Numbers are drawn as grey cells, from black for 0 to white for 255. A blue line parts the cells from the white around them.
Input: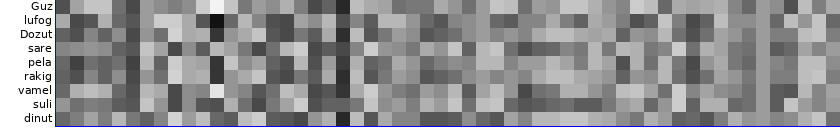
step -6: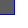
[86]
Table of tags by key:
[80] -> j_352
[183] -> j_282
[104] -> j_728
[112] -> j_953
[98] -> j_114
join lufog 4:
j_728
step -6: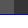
[80 47]
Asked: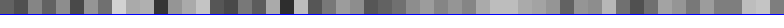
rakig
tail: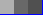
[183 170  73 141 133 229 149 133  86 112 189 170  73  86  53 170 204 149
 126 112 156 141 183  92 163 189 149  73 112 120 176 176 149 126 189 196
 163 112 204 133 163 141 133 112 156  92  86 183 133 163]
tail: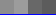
[133 133 170 126  98 170 156 126  80  98 196 126  73  98 189 141 141 156
 104 189 149 196 104]
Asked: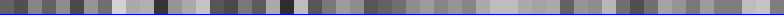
Dozut

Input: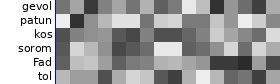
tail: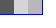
[144  72  88 109 232 232  96 109 144 213 109 213 172]
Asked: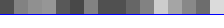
kos
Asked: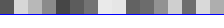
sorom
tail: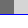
[172]
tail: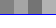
[ 96 122 232 190  50 150 109  64 172]
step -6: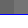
[ 96 110]
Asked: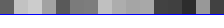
Fad

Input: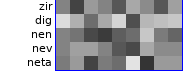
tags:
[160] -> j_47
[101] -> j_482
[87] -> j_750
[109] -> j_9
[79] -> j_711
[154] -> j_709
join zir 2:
j_709
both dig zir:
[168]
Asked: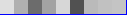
dig
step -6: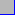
[177]
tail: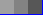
[ 73 168 139 139]
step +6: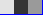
[233  58 160]
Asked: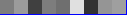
neta

